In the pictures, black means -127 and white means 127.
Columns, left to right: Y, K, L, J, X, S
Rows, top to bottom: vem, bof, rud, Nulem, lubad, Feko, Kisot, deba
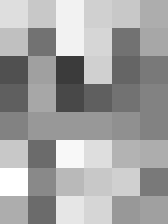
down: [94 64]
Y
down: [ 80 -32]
J
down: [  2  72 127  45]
Y
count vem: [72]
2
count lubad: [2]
2
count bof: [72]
0

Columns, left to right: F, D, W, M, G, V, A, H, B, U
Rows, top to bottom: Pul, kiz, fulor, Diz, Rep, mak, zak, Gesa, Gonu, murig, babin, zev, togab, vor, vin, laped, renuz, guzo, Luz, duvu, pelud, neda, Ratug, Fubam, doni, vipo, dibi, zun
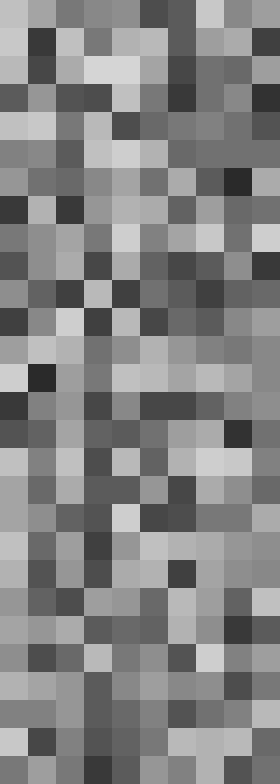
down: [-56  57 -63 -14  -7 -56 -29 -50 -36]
M
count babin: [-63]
3
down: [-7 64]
W

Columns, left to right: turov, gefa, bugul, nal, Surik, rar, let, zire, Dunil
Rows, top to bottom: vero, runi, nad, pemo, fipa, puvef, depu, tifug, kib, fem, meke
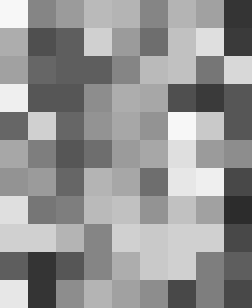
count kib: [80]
5
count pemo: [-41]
3
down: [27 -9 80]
gefa
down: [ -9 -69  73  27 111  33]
zire
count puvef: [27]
2

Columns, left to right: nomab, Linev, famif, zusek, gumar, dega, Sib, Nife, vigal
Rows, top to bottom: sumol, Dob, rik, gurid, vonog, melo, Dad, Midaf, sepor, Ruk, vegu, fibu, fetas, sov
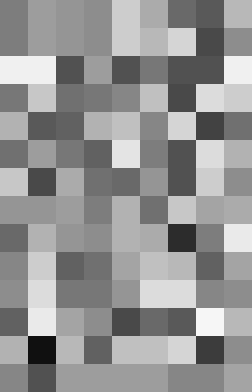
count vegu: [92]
3
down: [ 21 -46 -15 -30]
famif
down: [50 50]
gumar
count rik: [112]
3
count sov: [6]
3

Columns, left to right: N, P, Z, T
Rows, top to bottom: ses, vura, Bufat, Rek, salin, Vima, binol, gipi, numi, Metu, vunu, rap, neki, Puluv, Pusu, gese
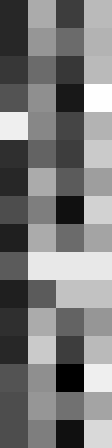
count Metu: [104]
3
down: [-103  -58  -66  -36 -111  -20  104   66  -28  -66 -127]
Z
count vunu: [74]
0
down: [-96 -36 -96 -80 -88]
N
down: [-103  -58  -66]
Z
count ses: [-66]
1
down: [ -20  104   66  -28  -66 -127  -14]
Z

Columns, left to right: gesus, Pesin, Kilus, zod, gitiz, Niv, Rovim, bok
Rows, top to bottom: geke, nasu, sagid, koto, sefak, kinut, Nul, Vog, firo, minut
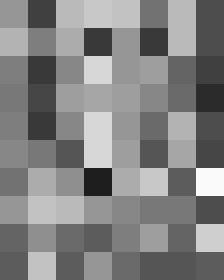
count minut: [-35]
3
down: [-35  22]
zod
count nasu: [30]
0
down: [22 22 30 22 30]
gitiz

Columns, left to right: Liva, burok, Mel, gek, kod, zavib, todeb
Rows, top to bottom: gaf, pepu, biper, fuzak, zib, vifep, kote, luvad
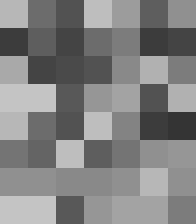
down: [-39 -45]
Mel
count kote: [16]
4
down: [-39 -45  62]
Mel
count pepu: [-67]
2

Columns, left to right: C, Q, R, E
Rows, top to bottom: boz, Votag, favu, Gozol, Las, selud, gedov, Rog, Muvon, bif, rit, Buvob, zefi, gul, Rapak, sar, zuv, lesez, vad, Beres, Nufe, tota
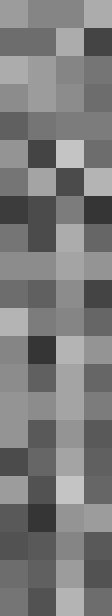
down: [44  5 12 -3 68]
R
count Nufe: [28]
1
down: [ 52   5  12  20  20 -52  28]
C
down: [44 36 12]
R
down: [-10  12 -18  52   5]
C
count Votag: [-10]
0
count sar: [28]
0

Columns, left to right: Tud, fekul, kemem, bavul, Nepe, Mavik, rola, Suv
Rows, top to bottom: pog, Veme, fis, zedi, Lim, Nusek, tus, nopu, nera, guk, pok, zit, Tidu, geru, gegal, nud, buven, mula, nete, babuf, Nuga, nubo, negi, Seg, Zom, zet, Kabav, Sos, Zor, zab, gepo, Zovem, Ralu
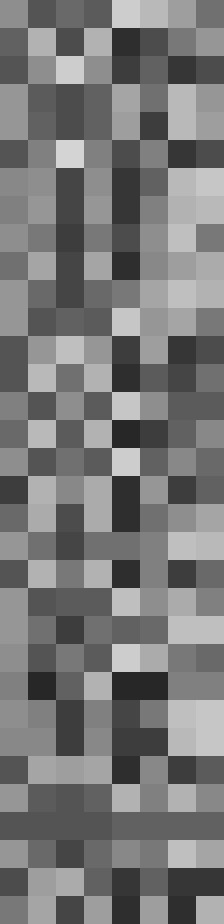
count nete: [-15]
1
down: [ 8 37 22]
Mavik
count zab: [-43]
4
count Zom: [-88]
3
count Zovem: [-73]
3
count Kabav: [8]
3
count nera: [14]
2

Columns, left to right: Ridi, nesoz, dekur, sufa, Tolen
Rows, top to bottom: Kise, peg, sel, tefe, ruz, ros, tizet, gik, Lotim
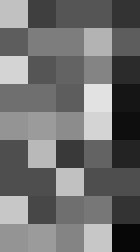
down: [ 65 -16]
dekur
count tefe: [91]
0
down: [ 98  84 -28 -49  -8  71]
sufa
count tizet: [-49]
4
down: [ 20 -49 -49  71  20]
Ridi
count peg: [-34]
2

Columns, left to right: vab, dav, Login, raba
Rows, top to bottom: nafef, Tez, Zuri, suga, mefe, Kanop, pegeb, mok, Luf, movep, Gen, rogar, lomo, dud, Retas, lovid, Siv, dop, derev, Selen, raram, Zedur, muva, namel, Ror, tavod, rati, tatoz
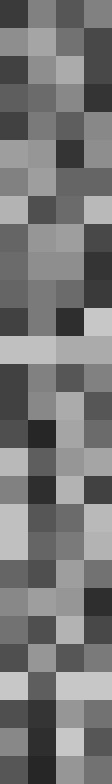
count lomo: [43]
2
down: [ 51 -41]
Login
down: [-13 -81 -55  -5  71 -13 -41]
raba
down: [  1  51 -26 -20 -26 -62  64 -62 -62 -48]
vab
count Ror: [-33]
1

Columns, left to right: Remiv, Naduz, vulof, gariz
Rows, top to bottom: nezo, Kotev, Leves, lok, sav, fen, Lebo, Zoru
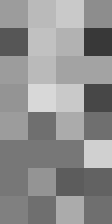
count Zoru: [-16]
2
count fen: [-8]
3
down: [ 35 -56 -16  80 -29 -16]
gariz
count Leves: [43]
0

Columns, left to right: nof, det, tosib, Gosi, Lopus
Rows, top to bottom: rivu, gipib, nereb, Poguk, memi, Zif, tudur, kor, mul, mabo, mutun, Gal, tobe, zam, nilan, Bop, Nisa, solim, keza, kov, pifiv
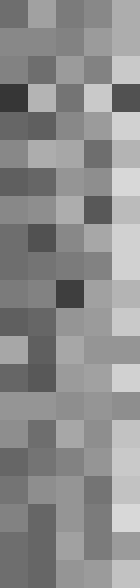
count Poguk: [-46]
1
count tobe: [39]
2
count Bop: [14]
2
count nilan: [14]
2

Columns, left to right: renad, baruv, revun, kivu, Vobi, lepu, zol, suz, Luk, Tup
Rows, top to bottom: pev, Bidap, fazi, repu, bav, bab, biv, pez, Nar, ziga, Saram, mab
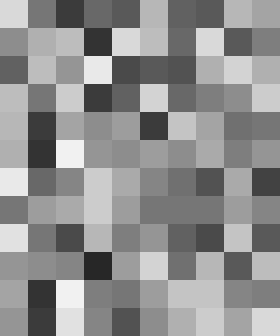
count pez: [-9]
4
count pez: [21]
0
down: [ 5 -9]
lepu
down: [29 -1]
Vobi
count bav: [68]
1
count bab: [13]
2

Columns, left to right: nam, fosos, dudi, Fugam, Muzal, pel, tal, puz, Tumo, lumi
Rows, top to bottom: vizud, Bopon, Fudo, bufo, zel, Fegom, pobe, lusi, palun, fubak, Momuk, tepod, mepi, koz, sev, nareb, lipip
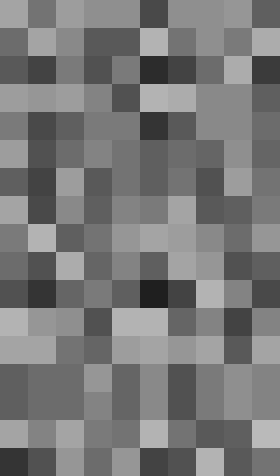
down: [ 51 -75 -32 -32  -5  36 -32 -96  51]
pel
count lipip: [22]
2
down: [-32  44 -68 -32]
lumi
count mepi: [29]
1
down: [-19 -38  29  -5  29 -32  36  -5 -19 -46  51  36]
nam
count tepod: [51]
3

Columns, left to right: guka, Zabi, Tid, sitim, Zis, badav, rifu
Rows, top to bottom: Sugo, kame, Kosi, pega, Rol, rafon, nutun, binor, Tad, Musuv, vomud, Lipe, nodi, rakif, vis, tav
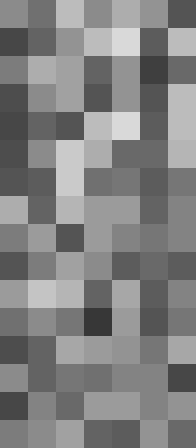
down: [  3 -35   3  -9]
rifu
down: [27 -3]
Zabi

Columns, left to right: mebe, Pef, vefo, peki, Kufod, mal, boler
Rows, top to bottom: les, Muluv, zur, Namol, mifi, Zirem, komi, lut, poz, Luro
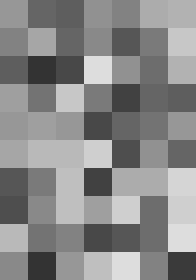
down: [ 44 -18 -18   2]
mal
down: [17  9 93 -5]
peki
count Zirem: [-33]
0

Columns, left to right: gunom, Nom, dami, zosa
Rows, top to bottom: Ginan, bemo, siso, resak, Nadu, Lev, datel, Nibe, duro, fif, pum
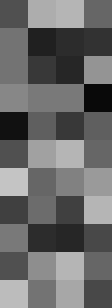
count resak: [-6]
2
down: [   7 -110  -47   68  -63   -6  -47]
gunom

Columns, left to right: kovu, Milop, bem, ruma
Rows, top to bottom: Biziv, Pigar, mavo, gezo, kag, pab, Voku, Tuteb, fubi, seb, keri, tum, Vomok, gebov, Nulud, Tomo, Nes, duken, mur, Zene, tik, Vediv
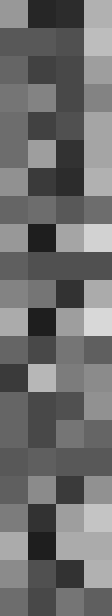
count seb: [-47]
3
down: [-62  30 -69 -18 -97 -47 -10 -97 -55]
Milop
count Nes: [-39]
3
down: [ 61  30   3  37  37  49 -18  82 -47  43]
ruma
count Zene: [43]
3

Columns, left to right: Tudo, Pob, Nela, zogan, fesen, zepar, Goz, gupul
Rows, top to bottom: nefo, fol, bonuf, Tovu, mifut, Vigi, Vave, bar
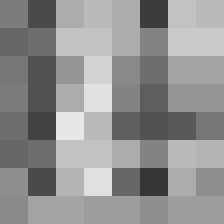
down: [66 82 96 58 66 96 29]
zogan
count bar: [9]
1
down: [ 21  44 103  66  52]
Nela
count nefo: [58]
2

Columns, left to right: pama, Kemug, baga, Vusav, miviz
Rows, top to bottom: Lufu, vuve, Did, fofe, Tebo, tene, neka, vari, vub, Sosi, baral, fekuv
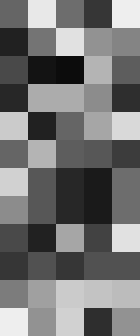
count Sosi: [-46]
3
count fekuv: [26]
0
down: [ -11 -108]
Kemug
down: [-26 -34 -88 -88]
baga

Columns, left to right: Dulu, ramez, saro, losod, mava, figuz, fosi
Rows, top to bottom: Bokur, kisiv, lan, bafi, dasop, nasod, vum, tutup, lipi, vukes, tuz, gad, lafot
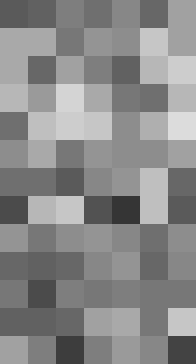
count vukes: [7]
2
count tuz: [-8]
4

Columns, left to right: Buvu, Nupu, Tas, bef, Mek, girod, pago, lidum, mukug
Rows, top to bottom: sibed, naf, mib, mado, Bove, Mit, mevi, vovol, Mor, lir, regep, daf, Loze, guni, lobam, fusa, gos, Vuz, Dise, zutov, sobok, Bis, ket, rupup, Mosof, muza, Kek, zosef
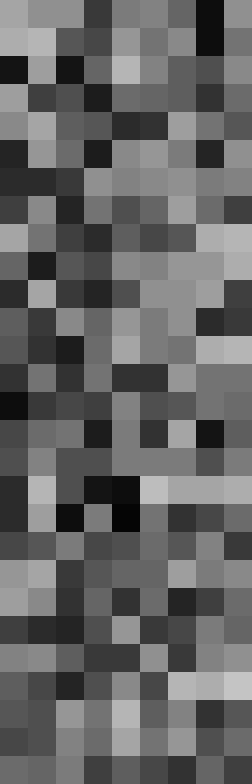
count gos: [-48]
4
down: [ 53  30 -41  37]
Nupu
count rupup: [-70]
3
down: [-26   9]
pago
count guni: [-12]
4
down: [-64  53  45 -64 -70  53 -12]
mukug

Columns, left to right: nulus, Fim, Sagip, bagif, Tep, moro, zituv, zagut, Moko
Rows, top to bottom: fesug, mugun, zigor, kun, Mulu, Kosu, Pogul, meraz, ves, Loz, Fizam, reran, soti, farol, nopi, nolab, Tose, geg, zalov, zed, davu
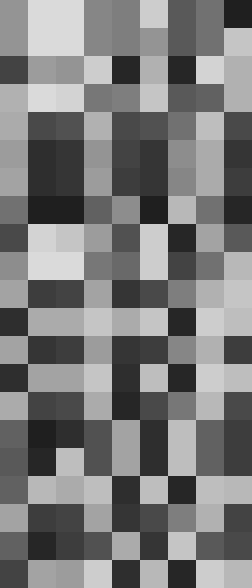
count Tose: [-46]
1
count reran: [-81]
1
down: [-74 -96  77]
moro
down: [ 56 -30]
zagut

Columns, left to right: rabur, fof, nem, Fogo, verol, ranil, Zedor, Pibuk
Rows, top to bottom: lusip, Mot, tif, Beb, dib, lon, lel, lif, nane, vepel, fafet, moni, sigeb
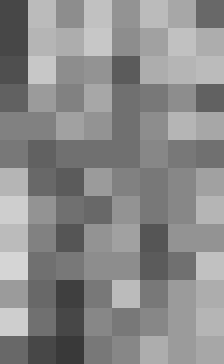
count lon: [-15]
4
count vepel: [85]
1
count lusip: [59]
2

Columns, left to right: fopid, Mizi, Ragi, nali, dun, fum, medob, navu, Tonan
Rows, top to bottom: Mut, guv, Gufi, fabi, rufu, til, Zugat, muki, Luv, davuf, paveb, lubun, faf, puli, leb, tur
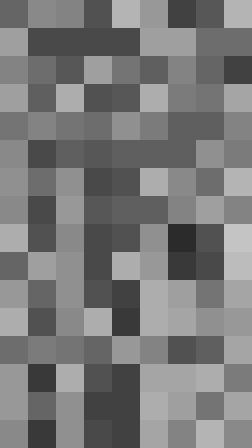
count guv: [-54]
4
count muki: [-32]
2
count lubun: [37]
1
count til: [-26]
0
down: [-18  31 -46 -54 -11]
navu
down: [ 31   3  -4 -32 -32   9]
medob

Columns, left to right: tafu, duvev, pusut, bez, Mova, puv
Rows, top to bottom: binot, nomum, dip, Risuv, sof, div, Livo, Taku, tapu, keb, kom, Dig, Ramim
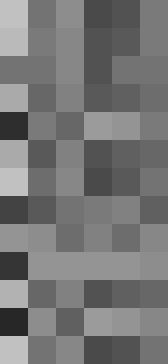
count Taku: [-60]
1
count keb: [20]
4
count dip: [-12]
4
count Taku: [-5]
1
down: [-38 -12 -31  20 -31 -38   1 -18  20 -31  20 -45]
Mova
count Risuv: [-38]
1

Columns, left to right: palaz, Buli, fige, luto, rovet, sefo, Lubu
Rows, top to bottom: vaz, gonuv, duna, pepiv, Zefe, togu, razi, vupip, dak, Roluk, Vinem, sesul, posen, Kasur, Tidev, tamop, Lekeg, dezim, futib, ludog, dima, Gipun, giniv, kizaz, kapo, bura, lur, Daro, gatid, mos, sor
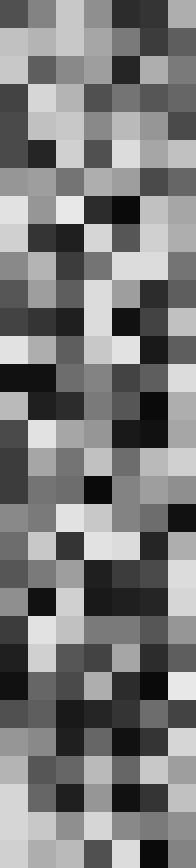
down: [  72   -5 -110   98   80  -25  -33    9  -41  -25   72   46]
Buli
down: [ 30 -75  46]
Buli
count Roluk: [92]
2
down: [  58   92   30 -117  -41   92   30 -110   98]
rovet
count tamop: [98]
1

